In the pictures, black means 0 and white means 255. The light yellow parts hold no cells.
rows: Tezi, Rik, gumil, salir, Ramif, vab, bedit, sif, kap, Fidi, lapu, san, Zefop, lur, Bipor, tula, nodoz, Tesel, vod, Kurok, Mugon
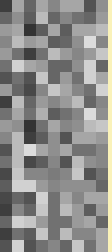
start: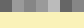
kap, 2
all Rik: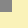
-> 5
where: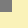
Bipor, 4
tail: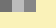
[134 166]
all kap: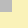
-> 1 6
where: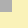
Fidi, 3

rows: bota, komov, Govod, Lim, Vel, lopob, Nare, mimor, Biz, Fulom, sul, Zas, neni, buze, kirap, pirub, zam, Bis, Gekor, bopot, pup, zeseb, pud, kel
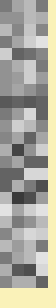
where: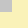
Govod, 2
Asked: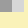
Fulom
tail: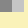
[134]
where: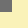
Vel, 2
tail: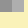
[206 122]
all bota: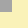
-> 1

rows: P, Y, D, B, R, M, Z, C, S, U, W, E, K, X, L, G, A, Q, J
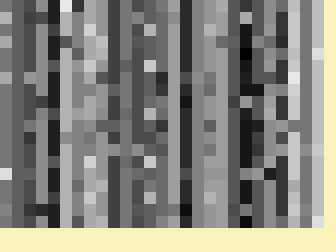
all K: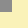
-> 3 9 11 22 25
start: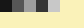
X, 20
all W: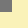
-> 0 2 10 24 25
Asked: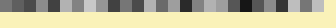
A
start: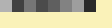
J, 8

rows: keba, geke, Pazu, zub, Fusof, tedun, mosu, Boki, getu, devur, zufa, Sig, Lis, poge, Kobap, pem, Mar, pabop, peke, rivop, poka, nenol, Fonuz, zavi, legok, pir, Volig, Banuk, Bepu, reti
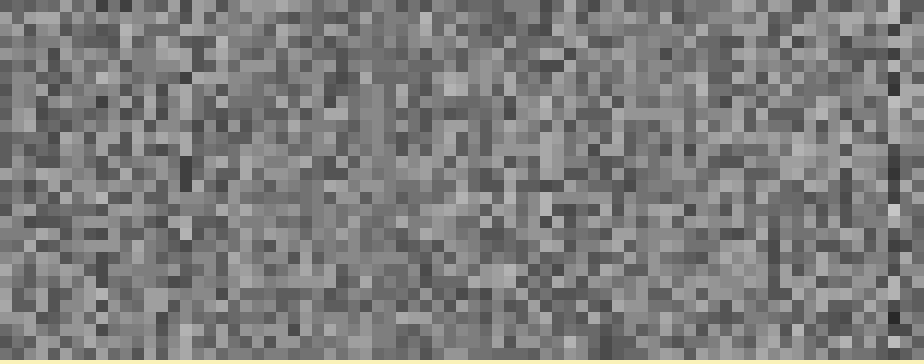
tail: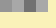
[149 126 126 149 168 105  84 159  93 149 126 126 159 137 159 149  93 159
 126 137 159  84 126  93 168 149 126 126 105  84  93 126 149 114 137 149
 114 149  93  84  84 149 126 126 159 159 149 126 149 168 137 137 126  64
 105  93]
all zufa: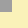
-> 11 37 38 56 70 74
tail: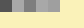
[168 137 114 159 179 114  93]
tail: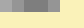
[168 105  84 159  93 149 126 126 159 137 159 149  93 159 126 137 159  84
 126  93 168 149 126 126 105  84  93 126 149 114 137 149 114 149  93  84
  84 149 126 126 159 159 149 126 149 168 137 137 126  64 105  93]
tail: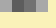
[137  93  84  93 179 126 126 114 114 159 105  84 126  84 114 137 126 105
 137 105 137 149 137 126 159 114 114  93 159 105 105 114 105 149 168  93
  84 105 149 126 137 126 114 159 105 105  84  84 149 105  93 168  75 114
 149 126  75 126 126 137 168 168 126]
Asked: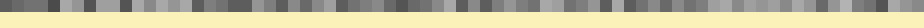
Sig

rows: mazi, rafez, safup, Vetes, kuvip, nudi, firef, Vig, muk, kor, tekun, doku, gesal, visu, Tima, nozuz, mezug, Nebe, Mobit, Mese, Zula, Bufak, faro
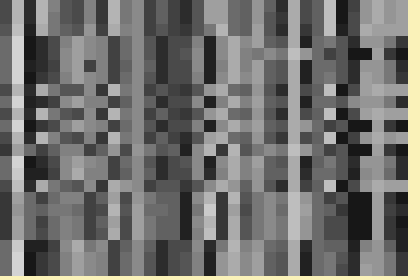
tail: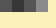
[171 149  97 149  85  44 171  65  97 190  23  74 149 171 159 159]
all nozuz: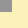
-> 10 19 21 30
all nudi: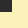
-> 3 13 29 33

